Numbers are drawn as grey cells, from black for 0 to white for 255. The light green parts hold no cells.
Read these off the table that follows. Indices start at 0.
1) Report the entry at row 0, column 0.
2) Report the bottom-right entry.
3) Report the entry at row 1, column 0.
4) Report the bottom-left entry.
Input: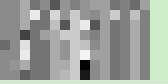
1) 139
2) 128
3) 139
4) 139

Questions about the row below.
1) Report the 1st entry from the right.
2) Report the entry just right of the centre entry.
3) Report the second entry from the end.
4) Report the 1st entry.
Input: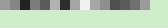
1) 155
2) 241
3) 112
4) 155

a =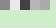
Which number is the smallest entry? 65
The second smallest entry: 137
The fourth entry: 182

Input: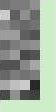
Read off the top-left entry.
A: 114
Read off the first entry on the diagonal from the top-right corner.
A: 144
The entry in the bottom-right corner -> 63
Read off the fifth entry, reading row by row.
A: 203
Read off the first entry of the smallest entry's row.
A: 167
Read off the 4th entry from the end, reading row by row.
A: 73
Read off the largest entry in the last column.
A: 167
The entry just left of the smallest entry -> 203
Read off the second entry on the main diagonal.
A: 95

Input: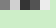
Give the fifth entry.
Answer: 236
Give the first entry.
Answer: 126
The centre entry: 52

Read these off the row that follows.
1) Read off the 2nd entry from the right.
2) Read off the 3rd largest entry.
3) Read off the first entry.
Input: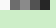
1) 82
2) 109
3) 249

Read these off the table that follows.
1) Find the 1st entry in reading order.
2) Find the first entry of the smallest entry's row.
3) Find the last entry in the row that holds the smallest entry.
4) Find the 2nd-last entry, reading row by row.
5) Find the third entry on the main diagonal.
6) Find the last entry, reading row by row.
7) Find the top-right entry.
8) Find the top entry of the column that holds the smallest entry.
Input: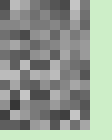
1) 74
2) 144
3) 85
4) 112
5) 144
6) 166
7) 122
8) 187

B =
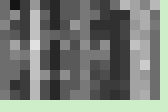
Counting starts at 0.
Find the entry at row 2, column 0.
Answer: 132
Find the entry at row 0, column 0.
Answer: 109
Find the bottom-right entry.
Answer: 109
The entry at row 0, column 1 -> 20
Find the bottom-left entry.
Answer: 120
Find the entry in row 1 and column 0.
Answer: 109
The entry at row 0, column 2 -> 59
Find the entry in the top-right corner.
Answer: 184
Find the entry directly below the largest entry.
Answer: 193
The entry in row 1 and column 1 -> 141
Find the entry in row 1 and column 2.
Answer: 59
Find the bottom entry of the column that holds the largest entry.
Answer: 184
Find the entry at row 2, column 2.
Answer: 59
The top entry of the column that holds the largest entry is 151
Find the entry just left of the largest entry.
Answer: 89

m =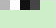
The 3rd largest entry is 69
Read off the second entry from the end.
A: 17
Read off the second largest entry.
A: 182

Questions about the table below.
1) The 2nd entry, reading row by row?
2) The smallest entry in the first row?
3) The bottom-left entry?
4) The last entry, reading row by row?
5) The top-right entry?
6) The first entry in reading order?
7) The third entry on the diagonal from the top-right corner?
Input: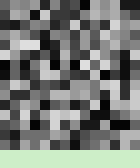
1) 142
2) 5
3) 111
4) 120
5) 24
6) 100
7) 211

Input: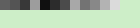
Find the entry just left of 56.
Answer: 84
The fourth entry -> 157
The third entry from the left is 56
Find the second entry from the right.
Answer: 179

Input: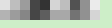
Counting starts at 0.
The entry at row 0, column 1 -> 190
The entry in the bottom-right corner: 213
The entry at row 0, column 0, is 225
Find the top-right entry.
235
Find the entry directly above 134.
156

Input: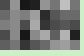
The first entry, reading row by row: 75
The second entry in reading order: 148
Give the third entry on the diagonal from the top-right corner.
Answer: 75
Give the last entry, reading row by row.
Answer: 126
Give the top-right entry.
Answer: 117
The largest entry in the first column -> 126
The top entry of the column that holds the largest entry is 191
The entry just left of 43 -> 158
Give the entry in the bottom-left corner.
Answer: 95

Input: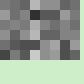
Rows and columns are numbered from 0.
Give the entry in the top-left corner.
122
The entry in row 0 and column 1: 112
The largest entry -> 202
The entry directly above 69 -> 112
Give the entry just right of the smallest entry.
88
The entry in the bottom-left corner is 69
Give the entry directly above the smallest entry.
183
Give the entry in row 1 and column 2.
131
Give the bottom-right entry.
100
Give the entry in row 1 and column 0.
154
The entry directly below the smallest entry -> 173
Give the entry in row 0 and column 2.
100
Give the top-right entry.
112
